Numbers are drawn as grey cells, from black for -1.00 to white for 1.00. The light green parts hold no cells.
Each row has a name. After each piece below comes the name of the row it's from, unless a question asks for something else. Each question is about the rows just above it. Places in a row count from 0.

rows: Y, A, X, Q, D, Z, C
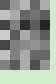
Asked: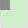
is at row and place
D, 2
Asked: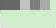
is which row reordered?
Z
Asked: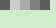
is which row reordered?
Q
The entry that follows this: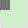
[-0.28]
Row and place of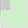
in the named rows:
Q, 0
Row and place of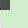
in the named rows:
C, 3
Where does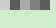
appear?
Q

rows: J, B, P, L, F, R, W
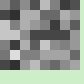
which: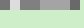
R
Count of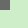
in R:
1
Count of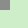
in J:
2
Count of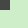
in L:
4
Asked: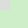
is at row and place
R, 1
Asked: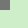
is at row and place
R, 0
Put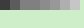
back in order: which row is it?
F

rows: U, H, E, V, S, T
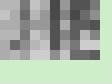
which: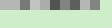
V
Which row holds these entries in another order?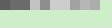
T
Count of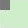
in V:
1

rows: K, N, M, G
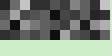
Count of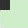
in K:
3
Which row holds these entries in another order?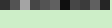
N
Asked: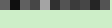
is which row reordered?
N

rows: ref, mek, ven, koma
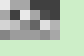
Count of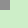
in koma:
1
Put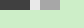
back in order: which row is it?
ref
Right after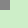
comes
[0.22]
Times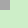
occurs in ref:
2
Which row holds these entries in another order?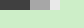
ref

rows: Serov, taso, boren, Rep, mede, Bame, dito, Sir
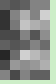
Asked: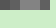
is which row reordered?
Serov
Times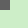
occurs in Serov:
2

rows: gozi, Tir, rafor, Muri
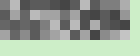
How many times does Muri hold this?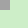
4
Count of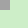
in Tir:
4
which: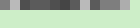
gozi
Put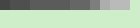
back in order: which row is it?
rafor
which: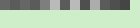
rafor
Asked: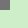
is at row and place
Tir, 6

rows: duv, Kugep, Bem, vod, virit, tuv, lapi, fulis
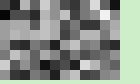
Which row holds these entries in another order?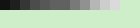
lapi
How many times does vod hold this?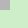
5

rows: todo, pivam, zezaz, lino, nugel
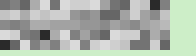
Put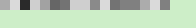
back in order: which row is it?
lino
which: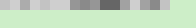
pivam
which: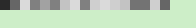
nugel
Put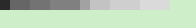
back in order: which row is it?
nugel
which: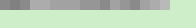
zezaz

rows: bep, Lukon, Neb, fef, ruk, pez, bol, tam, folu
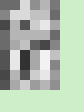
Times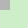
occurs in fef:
4
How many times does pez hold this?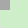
1

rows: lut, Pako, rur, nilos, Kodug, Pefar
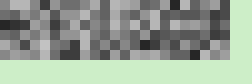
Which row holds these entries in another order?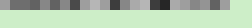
Pefar
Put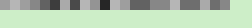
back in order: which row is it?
lut
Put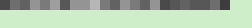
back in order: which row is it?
nilos
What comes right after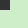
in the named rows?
[-0.52]
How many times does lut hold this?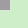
3
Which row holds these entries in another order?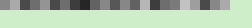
Kodug
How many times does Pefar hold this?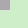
2

